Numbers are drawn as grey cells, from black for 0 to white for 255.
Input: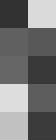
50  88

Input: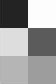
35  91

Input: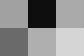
161  175

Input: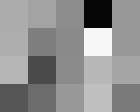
172  127  139  192

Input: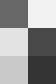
103  72

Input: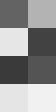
99  66
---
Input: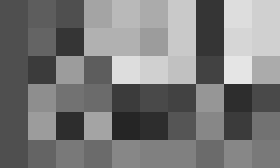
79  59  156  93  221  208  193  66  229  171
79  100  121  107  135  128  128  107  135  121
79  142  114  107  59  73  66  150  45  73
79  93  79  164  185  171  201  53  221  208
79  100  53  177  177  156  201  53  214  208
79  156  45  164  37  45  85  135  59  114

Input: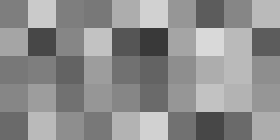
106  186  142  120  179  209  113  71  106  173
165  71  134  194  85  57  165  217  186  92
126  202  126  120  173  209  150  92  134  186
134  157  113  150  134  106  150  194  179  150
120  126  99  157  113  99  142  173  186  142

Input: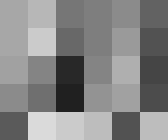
90  218  203  189  82  189
167  183  118  126  139  98
167  203  104  126  154  82
161  132  40  132  175  69
139  111  32  147  161  76

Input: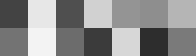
115  243  108  59  215  45  122
67  231  79  209  148  142  181

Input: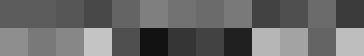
142  121  135  196  79  18  53  66  32  182  163  100  190
92  92  86  72  100  127  114  107  121  66  79  107  59

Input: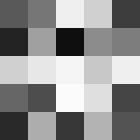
102  77  251  223  69
208  231  245  200  239
89  118  239  208  61
41  173  55  179  83
35  160  15  140  125

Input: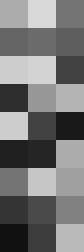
17  60  186
45  152  180
31  37  172
116  198  160
53  74  130
172  217  116
100  108  94
205  211  66
205  66  25

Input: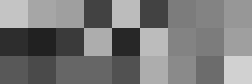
196  166  159  66  188  66  124  131  151
88  74  102  102  81  173  138  108  209
45  33  58  173  39  188  131  124  159

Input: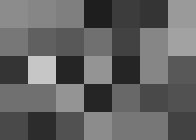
112  112  148  37  104  73  81
140  134  127  30  60  52  154
119  96  88  112  66  134  162
73  44  81  140  119  119  66
52  198  37  148  37  134  88
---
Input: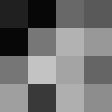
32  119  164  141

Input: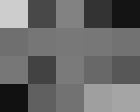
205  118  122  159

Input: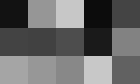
18  65  136

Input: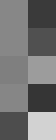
135  80

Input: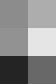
140  229

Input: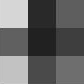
214  33  110

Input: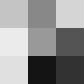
196  153  50

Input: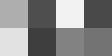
174  62
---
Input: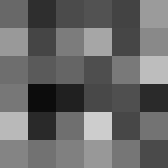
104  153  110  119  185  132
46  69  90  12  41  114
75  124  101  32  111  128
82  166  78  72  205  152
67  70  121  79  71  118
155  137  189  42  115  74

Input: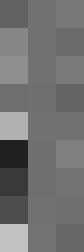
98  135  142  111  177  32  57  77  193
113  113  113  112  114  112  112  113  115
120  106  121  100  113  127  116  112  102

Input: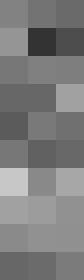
130  149  119  103  91  119  199  161  138  103
115  51  128  103  121  97  137  156  145  107
106  77  126  161  112  104  167  145  144  123

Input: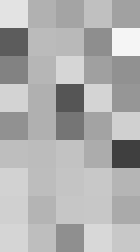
227  92  130  211  145  190  210  208  213
177  187  182  176  176  188  189  180  190
164  185  214  85  117  194  196  198  143
192  142  160  212  163  172  200  199  216
161  245  145  150  208  63  181  170  200

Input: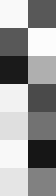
249  88  26  242  223  248  229
88  252  175  74  114  22  129

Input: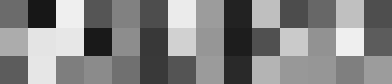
107  172  92
23  228  230
239  231  126
85  25  139
129  141  112
77  56  57
235  209  84
156  150  155
34  29  41
191  80  180
76  202  152
103  146  150
192  239  127
78  92  156

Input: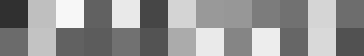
48  107
191  195
247  97
97  92
233  113
70  83
212  171
153  234
151  133
124  237
113  102
213  217
109  81
